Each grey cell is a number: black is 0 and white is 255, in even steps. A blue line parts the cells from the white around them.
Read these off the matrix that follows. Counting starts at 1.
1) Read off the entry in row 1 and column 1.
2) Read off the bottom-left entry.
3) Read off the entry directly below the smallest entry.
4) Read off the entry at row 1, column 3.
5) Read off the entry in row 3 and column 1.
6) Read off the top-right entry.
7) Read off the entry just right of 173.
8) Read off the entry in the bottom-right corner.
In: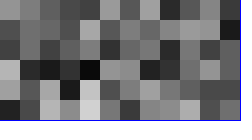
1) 148
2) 34
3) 195
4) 95
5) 65
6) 58
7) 79
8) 111

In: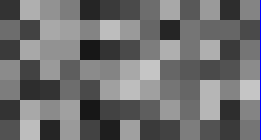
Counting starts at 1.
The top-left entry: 51
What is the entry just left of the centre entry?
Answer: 132
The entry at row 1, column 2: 175
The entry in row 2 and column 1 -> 109
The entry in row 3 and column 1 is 58
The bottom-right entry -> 117
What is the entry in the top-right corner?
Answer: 132
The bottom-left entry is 82
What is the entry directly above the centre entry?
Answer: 74
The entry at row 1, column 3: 146
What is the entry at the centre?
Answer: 168
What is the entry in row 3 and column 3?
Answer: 146
